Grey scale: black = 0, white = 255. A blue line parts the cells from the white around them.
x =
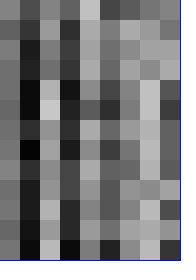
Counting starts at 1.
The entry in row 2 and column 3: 154
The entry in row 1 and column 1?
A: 131
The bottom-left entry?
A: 117
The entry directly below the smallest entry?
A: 47
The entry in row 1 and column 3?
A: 131
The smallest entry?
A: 4
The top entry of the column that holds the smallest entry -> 77
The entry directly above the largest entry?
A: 178
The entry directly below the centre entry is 139
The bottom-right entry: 53
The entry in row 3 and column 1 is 124
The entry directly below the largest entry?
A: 147
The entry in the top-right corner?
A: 131
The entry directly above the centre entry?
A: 91
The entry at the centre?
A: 170
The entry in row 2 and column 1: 97
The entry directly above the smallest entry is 47
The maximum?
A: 199
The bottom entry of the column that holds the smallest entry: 11
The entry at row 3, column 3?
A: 124
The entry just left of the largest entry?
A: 11
